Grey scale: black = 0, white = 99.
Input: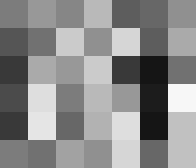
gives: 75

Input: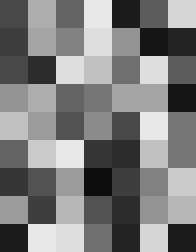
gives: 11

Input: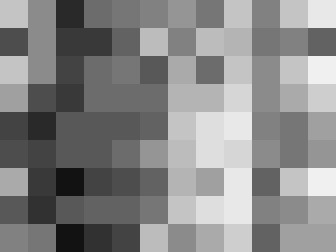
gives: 62

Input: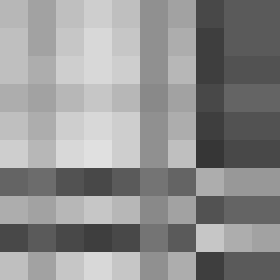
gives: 35

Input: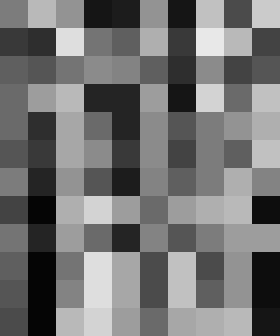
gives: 8
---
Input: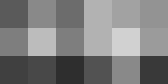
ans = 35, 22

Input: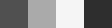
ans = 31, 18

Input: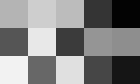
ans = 70, 8

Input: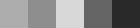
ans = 67, 16

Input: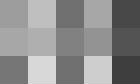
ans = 61, 24

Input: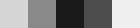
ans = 83, 93

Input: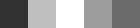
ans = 19, 42

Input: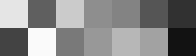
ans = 89, 7

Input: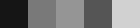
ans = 8, 81
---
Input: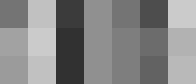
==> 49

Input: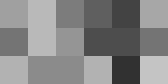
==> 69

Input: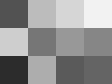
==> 67

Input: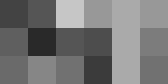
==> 23

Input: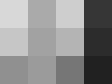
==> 60

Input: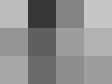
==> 41
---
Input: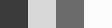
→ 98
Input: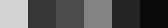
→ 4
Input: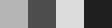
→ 12
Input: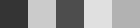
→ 69
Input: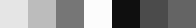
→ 39
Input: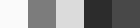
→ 28
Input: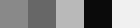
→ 93
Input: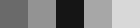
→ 84
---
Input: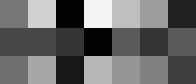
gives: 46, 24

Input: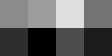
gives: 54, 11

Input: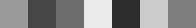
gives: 60, 49

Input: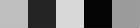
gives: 74, 60

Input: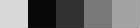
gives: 84, 63

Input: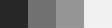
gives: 15, 93

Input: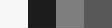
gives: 96, 34

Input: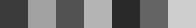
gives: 23, 80

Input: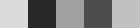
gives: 85, 75
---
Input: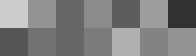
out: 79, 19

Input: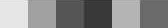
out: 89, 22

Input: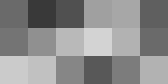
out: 82, 22

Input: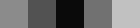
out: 75, 4

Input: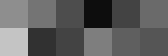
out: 76, 5

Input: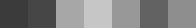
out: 77, 23

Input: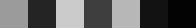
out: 79, 1
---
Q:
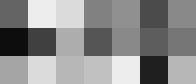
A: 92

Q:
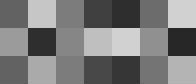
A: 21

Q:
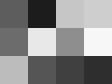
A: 33

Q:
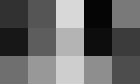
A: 80

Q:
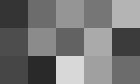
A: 84

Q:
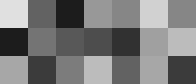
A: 38
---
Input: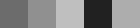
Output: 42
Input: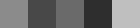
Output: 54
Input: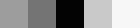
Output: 61
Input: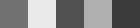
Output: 44
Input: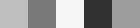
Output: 74
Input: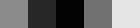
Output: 54
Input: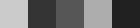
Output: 79
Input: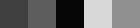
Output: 25
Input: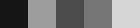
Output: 8
